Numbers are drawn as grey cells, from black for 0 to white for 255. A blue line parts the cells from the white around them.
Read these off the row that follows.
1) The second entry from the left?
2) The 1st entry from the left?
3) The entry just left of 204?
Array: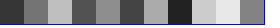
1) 116
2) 54
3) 34

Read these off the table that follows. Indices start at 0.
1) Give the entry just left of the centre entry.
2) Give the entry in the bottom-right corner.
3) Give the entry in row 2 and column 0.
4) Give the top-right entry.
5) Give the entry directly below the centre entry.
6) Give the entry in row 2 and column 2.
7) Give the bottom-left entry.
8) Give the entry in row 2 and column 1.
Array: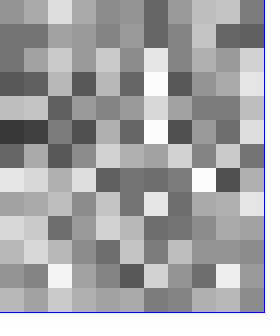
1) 209
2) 139
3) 117
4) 124
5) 117
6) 202
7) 184
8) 162

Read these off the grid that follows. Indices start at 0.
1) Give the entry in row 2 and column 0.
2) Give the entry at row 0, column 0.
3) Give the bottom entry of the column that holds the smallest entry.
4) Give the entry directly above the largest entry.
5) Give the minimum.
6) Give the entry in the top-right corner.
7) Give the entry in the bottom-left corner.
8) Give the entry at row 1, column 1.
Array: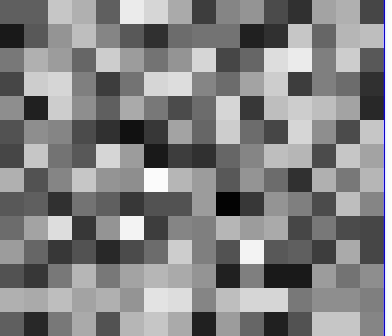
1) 120
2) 95
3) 156
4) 24
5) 3
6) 69
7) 95
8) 88

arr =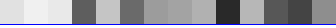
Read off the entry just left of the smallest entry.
177
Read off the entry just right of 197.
106

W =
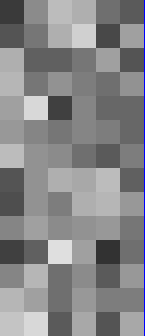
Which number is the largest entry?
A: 223
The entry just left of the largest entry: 96
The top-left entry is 58
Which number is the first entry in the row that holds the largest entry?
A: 64
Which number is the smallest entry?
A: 50
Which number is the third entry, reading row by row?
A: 188
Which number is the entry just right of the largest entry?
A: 160
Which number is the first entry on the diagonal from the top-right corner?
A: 90
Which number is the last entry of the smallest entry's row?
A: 111
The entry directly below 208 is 118
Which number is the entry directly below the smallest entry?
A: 90
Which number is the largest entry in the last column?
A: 168
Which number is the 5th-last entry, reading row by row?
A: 216
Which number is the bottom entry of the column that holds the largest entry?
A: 90
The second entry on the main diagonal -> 118
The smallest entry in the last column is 84
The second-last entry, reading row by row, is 84
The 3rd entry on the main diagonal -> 96
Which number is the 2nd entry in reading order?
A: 139
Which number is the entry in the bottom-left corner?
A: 196

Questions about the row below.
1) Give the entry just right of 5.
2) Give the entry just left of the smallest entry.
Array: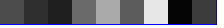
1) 60
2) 231

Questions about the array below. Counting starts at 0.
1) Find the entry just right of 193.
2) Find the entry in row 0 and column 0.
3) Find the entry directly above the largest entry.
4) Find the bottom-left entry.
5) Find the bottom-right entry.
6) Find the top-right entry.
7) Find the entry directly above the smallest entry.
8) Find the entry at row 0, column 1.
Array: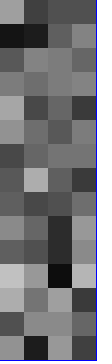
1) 152
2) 159
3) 95
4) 146
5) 64
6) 80
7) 44
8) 64

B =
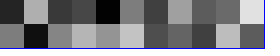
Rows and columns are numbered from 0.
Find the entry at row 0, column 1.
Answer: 175
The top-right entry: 225
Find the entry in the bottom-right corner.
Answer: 92
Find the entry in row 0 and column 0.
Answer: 36
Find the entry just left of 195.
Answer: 148
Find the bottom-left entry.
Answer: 125
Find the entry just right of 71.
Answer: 2

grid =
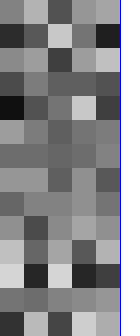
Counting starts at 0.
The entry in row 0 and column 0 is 130
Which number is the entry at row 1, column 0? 44
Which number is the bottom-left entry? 50
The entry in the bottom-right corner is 173
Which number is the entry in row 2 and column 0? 138
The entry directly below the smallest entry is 157
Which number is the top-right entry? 165
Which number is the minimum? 16
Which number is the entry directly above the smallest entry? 75
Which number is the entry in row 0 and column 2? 82
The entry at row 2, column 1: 157
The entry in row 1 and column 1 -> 88
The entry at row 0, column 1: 179
